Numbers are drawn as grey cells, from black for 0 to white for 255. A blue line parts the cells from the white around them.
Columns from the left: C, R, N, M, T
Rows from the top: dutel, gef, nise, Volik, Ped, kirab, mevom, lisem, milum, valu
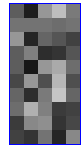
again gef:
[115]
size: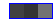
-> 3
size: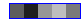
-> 5
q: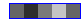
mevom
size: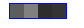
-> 4
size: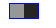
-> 2
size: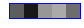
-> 5

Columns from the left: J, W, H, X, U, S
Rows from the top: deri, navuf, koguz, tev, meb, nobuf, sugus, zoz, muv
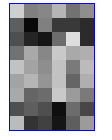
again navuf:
[57]
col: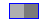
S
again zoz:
[79]
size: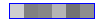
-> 6
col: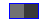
U
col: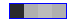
S
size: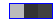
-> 3

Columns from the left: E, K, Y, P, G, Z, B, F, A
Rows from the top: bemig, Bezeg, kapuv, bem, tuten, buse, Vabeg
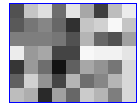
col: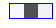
F
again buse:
[181]
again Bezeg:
[197]

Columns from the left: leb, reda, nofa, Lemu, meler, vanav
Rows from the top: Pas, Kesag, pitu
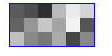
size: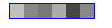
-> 6
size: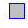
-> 1
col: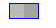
Lemu
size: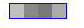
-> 4
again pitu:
[136]

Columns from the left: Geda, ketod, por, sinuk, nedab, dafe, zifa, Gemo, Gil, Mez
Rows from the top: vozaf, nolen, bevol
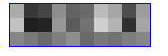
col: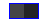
por
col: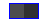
Gil
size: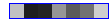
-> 7
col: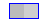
zifa
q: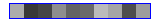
vozaf
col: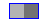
Gemo

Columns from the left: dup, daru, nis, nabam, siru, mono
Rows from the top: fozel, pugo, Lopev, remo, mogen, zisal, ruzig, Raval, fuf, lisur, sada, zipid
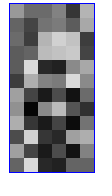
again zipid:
[100]
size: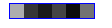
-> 6
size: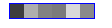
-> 6
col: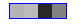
nis
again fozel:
[107]

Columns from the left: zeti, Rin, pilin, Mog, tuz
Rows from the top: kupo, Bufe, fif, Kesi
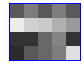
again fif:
[51]
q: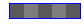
kupo
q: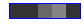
fif

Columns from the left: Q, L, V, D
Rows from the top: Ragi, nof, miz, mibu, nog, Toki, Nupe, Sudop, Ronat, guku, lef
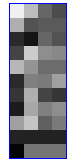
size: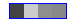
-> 4
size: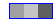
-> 3
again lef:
[116]
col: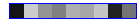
L
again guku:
[34]
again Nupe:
[54]
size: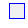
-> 1

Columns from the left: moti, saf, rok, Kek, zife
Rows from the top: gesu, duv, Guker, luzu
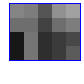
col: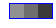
Kek
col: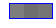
saf
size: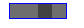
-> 4
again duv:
[110]

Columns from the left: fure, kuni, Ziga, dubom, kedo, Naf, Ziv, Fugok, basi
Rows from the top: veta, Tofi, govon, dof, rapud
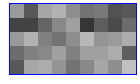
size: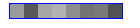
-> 8
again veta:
[88]
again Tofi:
[67]
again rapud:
[166]
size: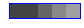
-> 5
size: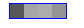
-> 4
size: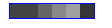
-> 6

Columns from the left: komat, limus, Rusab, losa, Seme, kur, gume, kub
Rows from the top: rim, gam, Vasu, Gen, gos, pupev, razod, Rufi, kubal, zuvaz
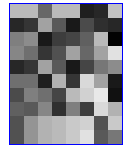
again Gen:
[162]
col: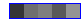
limus
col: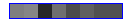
komat
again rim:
[186]

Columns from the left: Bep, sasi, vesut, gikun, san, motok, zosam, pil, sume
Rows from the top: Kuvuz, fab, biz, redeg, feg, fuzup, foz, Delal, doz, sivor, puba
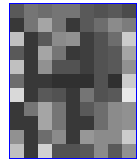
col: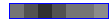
gikun
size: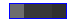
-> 4
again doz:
[56]
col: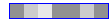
sume
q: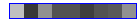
feg
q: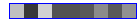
puba
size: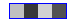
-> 4

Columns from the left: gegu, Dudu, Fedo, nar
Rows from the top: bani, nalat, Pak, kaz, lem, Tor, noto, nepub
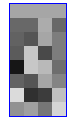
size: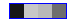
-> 4
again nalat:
[104]
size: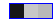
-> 3
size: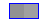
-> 2
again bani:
[166]

